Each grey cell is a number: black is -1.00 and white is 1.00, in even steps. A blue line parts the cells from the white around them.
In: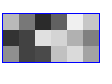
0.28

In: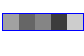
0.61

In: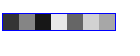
0.31

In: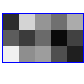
-0.76

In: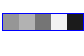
-0.79

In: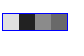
-0.18

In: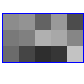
0.53

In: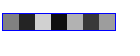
0.23
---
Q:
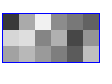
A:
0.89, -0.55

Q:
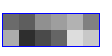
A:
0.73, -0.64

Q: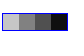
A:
0.55, -0.88

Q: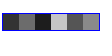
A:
0.55, -0.77

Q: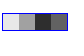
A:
0.82, -0.64

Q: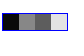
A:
0.78, -0.92
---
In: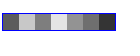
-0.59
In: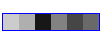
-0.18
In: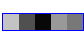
-0.06
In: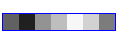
-0.03
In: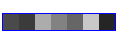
-0.71
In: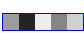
0.63
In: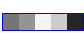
-0.70
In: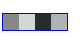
0.40
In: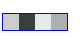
0.37
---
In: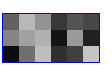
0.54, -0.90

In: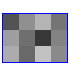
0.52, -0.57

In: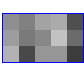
0.52, -0.53

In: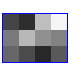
0.92, -0.69

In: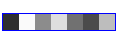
0.96, -0.63

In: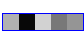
0.65, -0.94

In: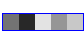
0.78, -0.69

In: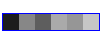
0.55, -0.77
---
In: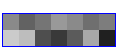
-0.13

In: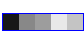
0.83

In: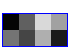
0.70

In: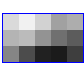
0.26

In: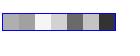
0.54

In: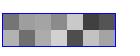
-0.50

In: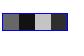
0.54
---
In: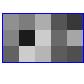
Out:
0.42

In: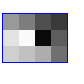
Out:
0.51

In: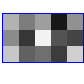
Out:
-0.13

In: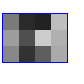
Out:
-0.61

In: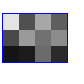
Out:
-0.79

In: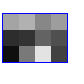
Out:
-0.05

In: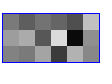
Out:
-0.54

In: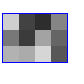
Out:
0.34
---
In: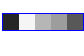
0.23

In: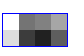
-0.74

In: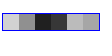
0.47

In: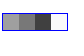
-0.50

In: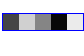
-0.94

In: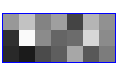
-0.31
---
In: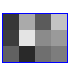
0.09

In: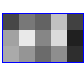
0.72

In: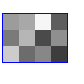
-0.42

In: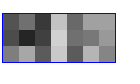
-0.06

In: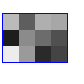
-0.15

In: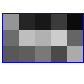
0.60

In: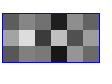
-0.37

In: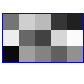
0.68
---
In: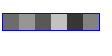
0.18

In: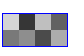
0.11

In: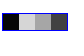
0.68

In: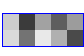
-0.10

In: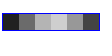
-0.16

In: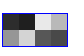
0.66

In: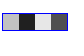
-0.75
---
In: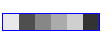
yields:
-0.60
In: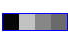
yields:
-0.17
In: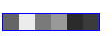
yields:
-0.54
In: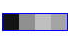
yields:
0.29
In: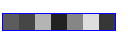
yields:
-0.57
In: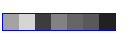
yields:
-0.74
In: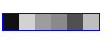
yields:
0.49
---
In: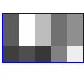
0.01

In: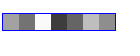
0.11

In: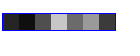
-0.38

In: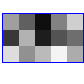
0.14

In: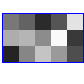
0.05

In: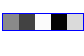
0.08

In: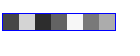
-0.05

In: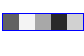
0.32

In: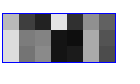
-0.09
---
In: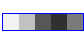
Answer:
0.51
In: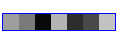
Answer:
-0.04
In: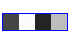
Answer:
0.97
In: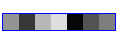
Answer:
-0.56
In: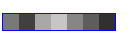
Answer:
-0.50
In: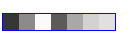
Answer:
0.09
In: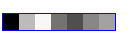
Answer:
0.47
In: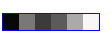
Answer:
-0.06
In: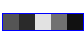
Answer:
-0.67
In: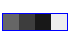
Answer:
-0.52
